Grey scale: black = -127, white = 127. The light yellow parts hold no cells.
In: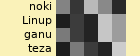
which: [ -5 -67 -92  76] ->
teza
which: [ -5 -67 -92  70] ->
ganu
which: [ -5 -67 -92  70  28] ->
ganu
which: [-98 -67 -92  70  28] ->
Linup

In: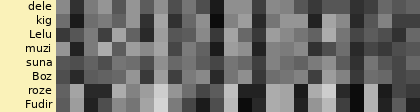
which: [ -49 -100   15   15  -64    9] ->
dele
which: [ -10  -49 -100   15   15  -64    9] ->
dele
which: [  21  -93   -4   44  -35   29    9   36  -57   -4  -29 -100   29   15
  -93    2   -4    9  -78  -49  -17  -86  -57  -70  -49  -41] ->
muzi

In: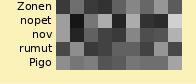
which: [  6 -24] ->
Zonen
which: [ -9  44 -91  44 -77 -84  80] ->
nopet
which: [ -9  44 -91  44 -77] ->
nopet
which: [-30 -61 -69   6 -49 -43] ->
nov
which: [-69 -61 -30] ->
rumut
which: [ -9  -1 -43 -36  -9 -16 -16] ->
Pigo

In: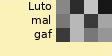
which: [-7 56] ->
mal
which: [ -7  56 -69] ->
mal

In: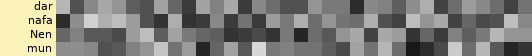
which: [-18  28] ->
dar
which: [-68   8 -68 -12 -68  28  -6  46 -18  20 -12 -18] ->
nafa

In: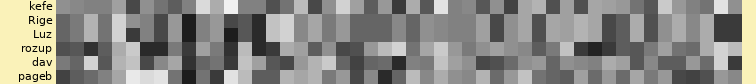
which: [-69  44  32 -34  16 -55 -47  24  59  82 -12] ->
rozup
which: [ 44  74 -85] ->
rozup
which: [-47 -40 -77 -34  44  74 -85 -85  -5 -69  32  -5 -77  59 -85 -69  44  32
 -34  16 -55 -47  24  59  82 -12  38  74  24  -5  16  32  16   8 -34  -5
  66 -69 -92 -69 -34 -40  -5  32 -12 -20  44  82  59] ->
rozup
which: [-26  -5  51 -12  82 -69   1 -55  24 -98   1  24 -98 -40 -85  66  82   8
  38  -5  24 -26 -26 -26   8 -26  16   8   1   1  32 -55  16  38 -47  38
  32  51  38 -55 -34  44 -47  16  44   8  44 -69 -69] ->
Luz
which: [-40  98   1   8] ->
kefe
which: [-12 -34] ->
kefe

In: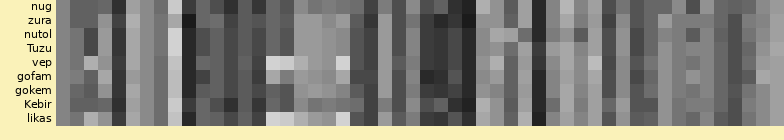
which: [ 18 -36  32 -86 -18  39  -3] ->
Kebir
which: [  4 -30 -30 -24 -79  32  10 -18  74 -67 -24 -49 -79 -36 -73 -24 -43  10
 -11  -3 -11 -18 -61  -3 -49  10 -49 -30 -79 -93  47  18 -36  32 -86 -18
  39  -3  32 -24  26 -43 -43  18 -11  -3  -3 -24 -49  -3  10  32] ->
Kebir
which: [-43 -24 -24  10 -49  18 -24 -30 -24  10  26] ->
nug
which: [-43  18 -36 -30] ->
likas

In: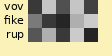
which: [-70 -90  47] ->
fike
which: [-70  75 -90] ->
rup
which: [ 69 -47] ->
vov
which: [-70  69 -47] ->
vov
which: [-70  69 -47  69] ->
vov
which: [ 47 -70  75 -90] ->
rup
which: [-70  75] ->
rup

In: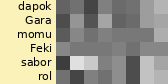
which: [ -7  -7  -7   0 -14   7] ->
Feki
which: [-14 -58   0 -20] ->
dapok
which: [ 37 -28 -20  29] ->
Gara
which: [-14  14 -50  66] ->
rol
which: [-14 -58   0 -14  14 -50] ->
rol
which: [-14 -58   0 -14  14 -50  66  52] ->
rol

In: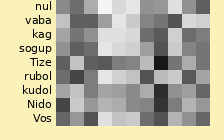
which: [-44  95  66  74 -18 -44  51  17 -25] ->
Vos
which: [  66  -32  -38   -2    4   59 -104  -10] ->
Tize
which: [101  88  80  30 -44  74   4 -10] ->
sogup
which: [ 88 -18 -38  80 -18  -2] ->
kag

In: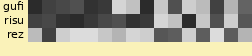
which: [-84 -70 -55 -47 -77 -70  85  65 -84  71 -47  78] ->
risu
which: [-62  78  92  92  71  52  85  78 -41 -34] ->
rez
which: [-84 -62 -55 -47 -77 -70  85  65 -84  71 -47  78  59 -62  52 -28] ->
gufi

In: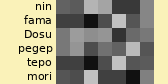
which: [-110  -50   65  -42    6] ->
fama
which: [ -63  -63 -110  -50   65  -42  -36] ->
tepo

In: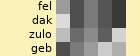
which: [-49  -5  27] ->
geb
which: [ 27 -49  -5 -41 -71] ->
fel
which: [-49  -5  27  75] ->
geb
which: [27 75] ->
geb
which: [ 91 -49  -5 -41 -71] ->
dak

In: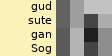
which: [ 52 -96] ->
gan
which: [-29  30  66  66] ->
gud

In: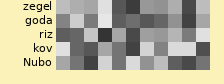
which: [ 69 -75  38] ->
riz
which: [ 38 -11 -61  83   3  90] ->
kov
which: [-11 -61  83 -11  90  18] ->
Nubo
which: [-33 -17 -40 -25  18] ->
goda

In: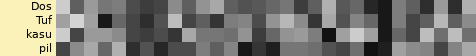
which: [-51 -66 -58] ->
Dos
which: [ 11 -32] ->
Dos
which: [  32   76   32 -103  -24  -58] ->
kasu
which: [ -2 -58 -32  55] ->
Tuf
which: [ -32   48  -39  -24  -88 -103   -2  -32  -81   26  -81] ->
Dos
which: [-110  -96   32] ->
pil
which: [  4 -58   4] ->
pil

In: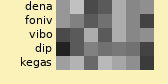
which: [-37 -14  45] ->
foniv
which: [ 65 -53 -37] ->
dena
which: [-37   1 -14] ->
dip
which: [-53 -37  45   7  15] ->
dena
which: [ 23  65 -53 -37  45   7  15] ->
dena

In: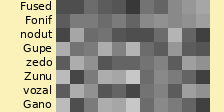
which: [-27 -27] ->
zedo
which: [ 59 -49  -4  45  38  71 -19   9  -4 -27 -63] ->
Gano
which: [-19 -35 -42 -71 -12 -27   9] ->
Fused
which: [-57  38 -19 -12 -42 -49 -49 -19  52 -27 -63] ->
nodut
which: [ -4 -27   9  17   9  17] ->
Fonif
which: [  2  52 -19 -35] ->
Gupe
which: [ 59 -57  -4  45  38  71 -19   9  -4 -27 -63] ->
Zunu

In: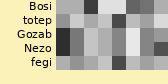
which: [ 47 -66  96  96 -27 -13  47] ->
Bosi
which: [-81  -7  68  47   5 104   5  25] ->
Gozab
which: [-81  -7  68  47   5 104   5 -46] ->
Nezo

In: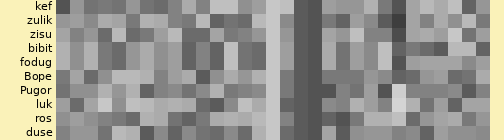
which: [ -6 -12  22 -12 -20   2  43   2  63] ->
kef
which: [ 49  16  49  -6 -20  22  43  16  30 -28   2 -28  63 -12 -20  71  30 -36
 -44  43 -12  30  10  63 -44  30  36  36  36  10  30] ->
fodug
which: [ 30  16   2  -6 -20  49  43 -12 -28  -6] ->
ros
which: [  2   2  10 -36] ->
Pugor
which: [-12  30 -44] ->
Pugor

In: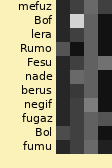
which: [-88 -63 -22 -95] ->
fumu
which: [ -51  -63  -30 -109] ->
Bol
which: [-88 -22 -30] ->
nade
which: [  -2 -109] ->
negif
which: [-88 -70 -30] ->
berus
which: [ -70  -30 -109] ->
berus
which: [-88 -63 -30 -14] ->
Fesu

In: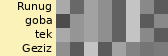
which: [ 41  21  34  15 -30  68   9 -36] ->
tek
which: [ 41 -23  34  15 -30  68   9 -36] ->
Runug
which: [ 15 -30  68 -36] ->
goba

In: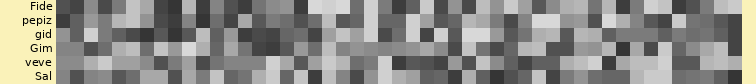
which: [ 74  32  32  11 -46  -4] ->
veve
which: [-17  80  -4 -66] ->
Fide
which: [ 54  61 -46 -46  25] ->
Gim
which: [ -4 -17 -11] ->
gid
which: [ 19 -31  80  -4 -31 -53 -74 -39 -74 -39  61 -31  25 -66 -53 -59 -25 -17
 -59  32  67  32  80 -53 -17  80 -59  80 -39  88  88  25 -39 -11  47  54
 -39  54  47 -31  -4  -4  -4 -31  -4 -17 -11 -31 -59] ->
gid
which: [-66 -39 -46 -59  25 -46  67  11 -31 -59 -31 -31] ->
veve

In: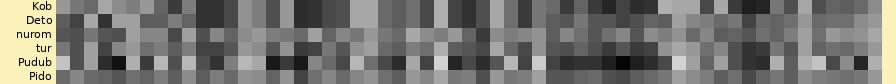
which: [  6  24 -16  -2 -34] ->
tur
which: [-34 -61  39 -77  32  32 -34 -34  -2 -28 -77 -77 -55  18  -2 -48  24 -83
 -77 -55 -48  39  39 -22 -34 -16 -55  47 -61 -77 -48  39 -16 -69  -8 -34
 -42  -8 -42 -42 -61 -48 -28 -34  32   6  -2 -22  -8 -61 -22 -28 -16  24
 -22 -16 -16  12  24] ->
Deto
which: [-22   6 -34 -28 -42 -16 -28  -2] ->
nurom
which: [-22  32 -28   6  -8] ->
nurom
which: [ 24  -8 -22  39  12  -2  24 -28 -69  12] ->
nurom
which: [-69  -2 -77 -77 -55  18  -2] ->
Kob

